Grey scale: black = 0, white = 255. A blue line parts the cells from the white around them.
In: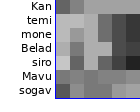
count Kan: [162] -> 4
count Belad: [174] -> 3
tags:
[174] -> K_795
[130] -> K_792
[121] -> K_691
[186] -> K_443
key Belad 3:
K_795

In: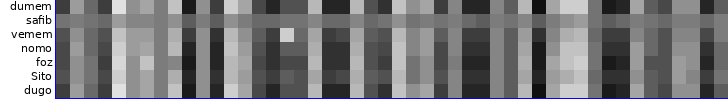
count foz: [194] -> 3
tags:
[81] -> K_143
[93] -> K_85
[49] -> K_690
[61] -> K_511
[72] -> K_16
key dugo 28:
K_511

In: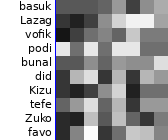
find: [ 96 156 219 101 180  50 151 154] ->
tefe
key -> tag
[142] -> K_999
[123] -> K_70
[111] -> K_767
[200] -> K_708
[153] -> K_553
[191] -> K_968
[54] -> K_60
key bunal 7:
K_999
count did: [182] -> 3
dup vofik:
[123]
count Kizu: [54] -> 1
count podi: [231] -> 4

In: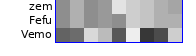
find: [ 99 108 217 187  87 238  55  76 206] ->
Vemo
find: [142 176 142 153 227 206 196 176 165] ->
zem
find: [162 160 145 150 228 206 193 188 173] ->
zem

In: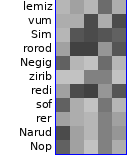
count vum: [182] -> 0
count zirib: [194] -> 3
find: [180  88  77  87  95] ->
Sim

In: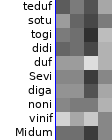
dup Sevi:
[135]
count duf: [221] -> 1
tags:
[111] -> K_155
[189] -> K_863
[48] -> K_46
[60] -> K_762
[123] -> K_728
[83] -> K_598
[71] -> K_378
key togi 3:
K_46

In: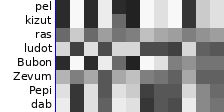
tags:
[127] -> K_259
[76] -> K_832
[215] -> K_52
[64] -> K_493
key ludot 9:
K_493
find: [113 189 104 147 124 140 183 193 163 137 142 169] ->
ras

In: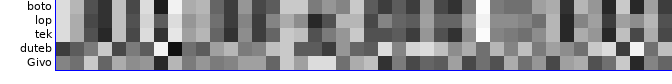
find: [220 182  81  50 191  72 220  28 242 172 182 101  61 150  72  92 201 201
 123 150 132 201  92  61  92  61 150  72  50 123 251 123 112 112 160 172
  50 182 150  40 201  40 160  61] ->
boto
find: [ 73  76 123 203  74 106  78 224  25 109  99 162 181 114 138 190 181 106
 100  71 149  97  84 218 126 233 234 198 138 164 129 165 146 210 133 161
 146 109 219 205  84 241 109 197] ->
duteb
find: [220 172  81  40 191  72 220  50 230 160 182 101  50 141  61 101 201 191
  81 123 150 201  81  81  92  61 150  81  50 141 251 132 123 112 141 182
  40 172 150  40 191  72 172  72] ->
tek
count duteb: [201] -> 3
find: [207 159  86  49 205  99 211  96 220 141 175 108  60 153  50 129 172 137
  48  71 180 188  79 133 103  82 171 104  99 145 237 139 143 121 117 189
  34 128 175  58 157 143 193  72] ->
lop

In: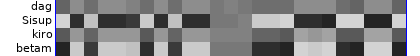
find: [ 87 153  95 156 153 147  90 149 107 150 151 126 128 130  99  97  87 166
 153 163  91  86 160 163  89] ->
kiro
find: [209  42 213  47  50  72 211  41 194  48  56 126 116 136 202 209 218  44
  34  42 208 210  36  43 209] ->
Sisup

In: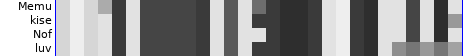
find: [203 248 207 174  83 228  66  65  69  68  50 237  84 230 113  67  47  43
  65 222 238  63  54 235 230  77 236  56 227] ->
Memu
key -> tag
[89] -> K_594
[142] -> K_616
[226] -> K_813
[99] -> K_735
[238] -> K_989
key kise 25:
K_813
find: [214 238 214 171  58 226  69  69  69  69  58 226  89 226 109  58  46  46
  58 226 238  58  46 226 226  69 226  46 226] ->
Memu

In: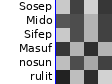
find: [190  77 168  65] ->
nosun
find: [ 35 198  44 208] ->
rulit

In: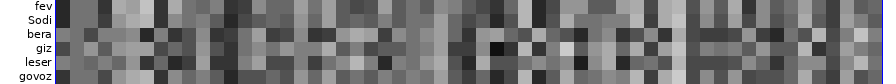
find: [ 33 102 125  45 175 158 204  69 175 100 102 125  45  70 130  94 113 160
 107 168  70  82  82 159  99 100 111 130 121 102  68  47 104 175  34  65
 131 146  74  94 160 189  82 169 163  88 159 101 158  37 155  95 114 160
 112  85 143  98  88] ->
fev
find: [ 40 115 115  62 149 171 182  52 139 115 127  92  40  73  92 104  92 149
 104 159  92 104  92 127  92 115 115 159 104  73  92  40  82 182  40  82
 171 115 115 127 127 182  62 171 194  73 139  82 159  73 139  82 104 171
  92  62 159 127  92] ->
Sodi
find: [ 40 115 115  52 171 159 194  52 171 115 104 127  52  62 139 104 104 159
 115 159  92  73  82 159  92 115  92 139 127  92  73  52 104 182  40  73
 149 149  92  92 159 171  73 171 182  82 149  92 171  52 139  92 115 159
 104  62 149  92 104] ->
fev
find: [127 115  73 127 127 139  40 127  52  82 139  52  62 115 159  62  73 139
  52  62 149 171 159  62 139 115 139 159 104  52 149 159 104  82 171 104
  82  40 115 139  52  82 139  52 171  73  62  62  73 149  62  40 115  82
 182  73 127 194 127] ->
bera
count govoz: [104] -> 8
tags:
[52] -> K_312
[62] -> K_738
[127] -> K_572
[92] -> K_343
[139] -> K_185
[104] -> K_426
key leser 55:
K_185
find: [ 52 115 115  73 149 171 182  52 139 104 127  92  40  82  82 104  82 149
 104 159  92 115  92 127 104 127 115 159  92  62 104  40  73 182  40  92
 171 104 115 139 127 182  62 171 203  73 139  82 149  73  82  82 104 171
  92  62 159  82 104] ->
govoz

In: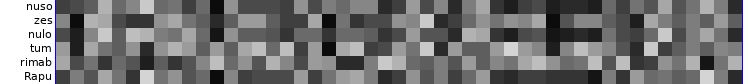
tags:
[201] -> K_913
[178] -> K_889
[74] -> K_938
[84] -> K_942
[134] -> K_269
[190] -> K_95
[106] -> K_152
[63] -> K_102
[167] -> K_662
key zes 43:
K_662
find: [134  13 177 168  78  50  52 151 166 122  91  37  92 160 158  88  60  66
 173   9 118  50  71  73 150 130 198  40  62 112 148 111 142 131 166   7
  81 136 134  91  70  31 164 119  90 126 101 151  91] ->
zes
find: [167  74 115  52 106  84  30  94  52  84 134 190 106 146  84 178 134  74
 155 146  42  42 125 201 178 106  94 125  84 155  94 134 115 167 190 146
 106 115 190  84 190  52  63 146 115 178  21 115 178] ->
rimab
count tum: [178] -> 1
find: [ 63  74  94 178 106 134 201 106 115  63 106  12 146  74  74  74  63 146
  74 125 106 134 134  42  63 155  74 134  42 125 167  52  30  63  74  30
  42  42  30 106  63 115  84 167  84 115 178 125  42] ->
nuso

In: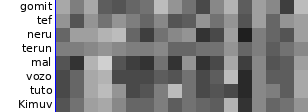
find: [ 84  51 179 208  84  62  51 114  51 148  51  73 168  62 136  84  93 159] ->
mal
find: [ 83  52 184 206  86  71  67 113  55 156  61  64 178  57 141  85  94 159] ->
mal
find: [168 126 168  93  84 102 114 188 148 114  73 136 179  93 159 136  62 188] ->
gomit
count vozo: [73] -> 5
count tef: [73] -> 0
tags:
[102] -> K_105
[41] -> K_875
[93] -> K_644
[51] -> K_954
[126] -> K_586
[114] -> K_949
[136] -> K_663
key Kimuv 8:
K_586
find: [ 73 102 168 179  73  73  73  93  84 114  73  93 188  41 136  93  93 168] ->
vozo

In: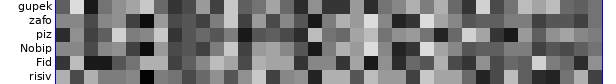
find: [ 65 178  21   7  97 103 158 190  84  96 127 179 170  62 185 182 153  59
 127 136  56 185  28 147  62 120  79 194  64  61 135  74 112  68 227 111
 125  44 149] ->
Fid
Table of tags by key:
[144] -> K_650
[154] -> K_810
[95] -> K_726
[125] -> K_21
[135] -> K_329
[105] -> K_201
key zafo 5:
K_650
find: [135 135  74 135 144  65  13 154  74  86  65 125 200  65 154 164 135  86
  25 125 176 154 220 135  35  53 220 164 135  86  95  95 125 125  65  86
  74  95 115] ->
Nobip
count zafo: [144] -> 1

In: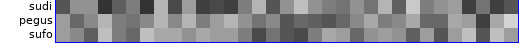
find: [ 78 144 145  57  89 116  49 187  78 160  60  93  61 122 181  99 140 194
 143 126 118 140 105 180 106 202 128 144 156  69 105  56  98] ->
sudi
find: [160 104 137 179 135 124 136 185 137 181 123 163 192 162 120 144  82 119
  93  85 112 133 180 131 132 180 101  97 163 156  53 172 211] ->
pegus
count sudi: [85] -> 3
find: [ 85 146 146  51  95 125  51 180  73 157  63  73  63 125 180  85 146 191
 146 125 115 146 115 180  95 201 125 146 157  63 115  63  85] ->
sudi
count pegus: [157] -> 3

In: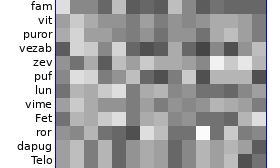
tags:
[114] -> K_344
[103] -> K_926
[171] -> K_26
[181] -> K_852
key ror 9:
K_344
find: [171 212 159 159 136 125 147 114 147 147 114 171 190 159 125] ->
puror
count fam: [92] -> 3
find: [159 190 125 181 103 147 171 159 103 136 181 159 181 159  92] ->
dapug

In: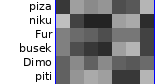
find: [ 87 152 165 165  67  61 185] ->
piti
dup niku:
[35]

